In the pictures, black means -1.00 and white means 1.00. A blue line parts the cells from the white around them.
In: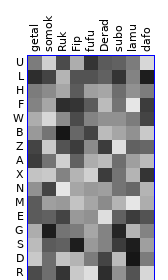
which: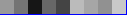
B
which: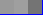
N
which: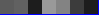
S
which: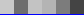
D

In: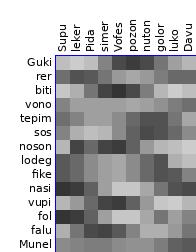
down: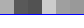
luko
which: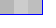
biti
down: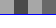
pozon
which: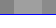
tepim
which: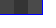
biti

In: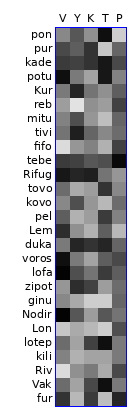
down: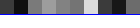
V
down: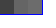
P
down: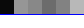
P
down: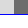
V

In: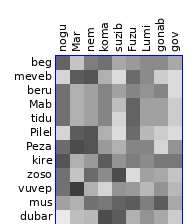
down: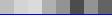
suzib
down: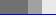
nogu
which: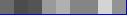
Peza
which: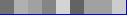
tidu
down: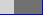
nogu

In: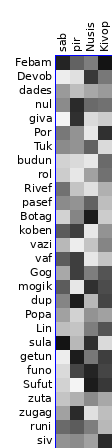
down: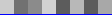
sab
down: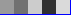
Kivop

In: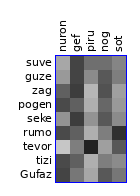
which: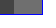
suve
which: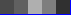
rumo
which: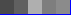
tizi
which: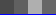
pogen
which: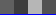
zag

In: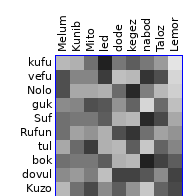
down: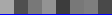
Mito
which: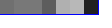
bok
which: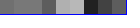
bok
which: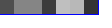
vefu
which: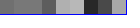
Suf

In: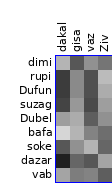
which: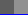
Dubel
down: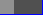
vaz
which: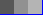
soke

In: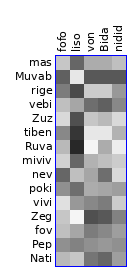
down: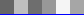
liso
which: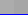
poki
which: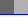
miviv

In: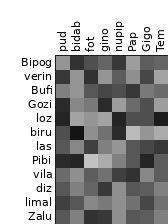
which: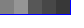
las
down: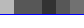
Pap
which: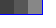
limal
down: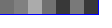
gino

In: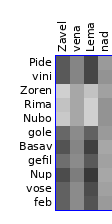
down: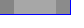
vena
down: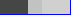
Lema
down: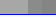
vena
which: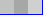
Rima

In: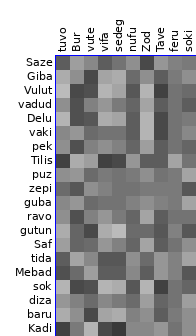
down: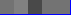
sedeg
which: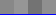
Kadi
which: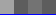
vadud
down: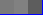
Tave

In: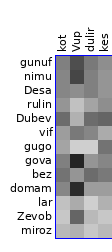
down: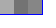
kes
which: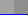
rulin
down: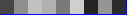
Vup
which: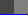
nimu
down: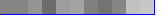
kot

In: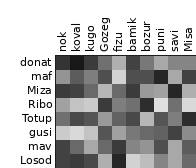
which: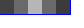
Miza
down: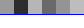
bozur
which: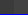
Miza
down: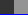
nok

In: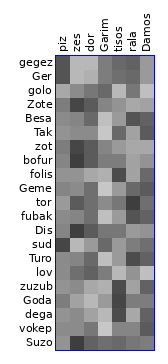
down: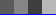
zes
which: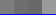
Ger
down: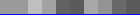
Damos
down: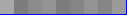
piz

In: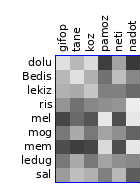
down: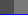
gifop
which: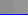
ris
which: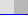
dolu
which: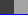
dolu
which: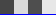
mem
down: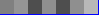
neti
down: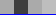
tane

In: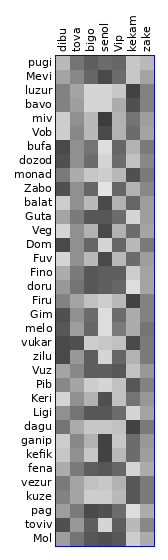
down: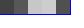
senol
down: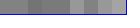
zake
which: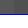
Mol

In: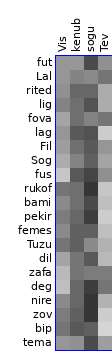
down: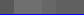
kenub
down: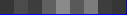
sogu

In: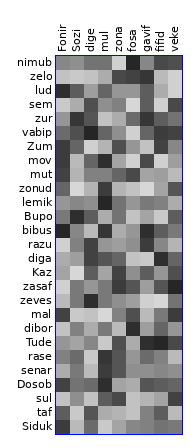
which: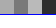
dibor
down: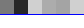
Fonir
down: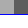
veke
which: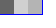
Zum
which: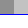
sul
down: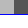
veke
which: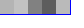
taf

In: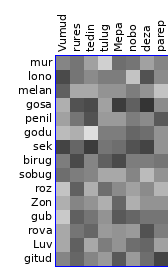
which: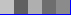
roz
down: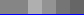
tedin

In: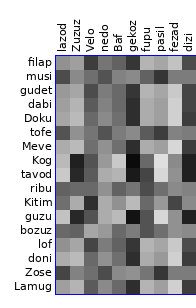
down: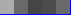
fupu
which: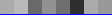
doni
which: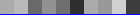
doni
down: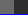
Velo
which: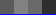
dabi
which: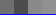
Zose
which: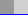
doni

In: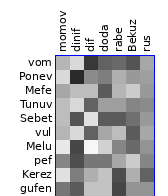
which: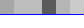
Mefe
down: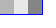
momov
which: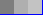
Kerez
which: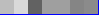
Tunuv
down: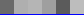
rabe

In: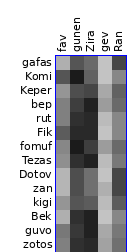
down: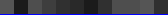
gunen
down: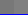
fav
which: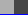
zan
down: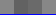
Ran
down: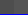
gunen
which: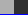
Bek
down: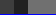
Zira

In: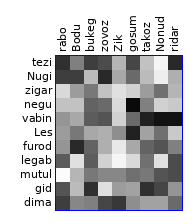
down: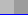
takoz
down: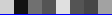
Nonud
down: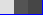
Nonud

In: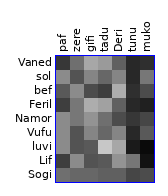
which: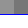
Lif
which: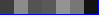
Lif
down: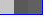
tadu
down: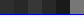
tunu
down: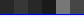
tunu

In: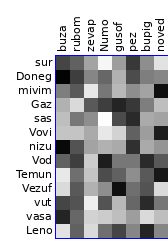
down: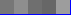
pez
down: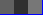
pez
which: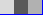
Vezuf
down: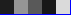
noved
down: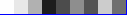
Numo

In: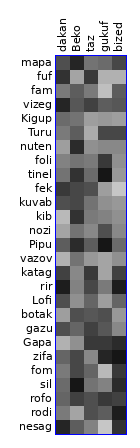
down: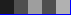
dakan
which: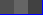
gazu
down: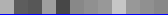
bized
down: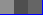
Beko
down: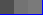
taz
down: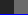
dakan

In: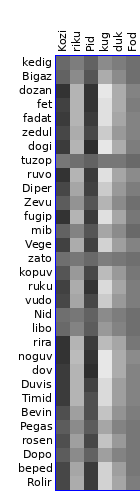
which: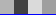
Duvis
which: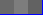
kedig
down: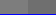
Fod
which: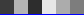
dogi

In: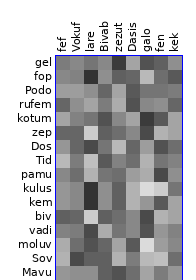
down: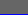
Vokuf
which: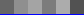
rufem
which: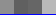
fop
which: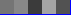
gel
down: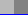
zezut

